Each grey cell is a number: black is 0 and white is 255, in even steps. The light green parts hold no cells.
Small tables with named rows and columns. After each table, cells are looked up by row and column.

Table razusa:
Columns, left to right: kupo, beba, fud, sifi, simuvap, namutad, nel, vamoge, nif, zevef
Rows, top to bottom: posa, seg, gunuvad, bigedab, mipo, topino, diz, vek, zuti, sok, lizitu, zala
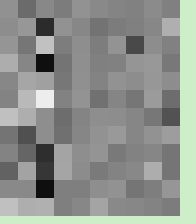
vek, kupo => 116
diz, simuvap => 132
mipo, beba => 166
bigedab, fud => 15
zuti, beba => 101
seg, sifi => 146
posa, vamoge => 129
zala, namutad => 164
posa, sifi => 124
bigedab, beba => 134
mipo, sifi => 119
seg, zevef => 175
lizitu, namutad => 142
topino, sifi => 130
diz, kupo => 192
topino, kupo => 131
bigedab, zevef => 120
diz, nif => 119
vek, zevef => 157

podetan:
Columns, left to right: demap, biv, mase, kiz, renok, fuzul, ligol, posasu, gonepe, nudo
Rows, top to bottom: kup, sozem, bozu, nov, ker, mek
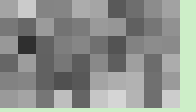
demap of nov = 102
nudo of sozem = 145
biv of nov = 157
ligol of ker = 174
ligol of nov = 94
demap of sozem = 120

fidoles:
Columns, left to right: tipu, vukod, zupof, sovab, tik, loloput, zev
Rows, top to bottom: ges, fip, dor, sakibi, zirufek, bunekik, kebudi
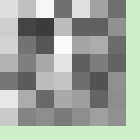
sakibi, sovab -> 227
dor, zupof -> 86
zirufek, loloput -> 83
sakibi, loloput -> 125
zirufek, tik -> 109
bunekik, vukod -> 171
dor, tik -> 164
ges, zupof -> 245
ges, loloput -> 161
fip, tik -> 97
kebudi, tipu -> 201

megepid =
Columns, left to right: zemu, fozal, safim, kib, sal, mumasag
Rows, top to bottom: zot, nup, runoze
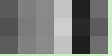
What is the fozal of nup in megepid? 124
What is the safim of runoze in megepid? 138
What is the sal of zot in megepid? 32
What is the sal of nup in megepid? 39
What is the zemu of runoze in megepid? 92
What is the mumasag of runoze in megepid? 110
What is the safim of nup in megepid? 136
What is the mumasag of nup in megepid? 92
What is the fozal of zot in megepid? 127
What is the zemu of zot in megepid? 91
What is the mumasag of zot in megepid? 108

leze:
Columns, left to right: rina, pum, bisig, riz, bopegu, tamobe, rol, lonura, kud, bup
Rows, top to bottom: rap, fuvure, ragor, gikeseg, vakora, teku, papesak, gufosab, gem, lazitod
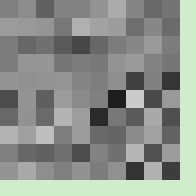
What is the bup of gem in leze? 156
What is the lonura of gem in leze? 181
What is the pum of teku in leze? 147
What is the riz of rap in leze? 130
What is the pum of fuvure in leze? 153
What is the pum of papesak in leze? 146
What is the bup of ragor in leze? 124
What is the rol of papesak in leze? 120
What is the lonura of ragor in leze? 135
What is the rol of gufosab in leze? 101
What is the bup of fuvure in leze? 107
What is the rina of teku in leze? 77
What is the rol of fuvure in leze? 156
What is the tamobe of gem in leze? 130
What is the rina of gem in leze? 127

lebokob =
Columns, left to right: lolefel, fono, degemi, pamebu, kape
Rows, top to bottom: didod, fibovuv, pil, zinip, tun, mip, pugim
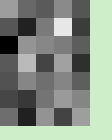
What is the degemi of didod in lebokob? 90
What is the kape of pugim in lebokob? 158
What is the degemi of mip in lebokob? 116
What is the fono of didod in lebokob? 104
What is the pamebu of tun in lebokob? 133
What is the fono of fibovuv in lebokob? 33
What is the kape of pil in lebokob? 93
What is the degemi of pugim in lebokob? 147

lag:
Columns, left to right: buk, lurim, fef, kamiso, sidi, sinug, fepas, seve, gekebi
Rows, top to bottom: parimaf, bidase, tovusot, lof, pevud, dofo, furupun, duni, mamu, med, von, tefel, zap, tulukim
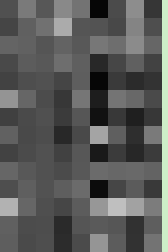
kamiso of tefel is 70
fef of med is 81
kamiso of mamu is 65
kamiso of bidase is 171
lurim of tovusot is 97
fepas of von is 70
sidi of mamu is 87
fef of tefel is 79
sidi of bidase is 85
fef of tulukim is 78
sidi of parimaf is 115
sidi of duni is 73

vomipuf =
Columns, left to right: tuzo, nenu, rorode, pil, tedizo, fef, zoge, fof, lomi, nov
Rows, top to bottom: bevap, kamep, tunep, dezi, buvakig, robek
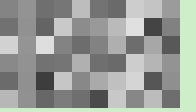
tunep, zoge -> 175
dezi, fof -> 205
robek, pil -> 124
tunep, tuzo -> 210
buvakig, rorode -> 61
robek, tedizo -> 111
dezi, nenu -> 146

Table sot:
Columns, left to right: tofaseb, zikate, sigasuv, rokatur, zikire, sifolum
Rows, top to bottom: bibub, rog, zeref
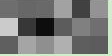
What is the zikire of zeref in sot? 94
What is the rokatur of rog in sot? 92
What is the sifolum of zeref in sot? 92
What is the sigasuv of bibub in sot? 105
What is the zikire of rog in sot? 128
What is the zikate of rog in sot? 55
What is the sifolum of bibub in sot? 147
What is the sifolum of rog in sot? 111
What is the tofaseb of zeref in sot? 95
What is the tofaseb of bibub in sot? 110
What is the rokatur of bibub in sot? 162
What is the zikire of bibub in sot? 65
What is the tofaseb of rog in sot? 203

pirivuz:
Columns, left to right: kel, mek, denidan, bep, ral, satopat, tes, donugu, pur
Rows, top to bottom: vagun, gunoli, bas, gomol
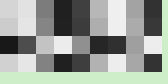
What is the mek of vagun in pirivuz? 226
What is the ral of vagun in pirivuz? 64
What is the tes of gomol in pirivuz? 237
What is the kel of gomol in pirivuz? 209
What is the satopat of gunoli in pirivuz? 174
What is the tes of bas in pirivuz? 48
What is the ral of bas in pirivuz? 144
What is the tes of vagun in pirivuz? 239
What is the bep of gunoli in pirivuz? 33
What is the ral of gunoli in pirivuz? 60
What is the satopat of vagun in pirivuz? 183
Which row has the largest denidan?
bas

